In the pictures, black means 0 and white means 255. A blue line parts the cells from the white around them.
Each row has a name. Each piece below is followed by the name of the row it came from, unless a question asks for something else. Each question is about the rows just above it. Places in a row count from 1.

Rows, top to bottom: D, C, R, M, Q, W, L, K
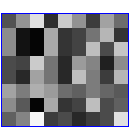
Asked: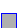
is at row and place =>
W, 3
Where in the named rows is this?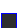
D, 4
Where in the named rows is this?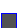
D, 1
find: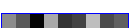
L

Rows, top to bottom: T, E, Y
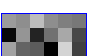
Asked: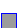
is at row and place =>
T, 1
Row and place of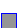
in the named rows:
E, 2
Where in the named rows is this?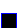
Y, 4
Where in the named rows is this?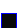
E, 1

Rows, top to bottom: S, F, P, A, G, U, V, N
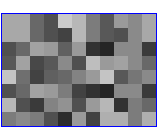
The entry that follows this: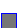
[138]
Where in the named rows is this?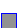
V, 5
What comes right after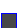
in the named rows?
[88]
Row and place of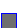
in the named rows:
G, 2

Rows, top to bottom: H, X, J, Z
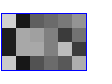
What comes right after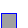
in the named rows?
[128]
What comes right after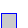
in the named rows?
[23]
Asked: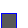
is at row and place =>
Z, 5

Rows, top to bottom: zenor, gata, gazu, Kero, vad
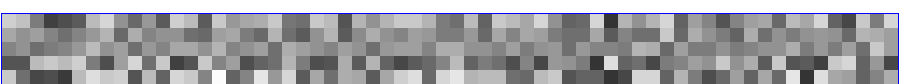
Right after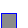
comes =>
[173]
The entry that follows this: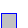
[124]
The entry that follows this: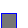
[111]

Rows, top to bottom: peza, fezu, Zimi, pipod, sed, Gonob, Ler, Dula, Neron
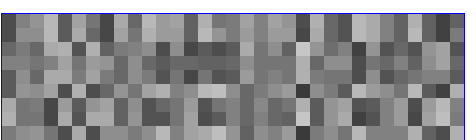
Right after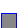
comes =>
[104]
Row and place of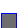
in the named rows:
Zimi, 24

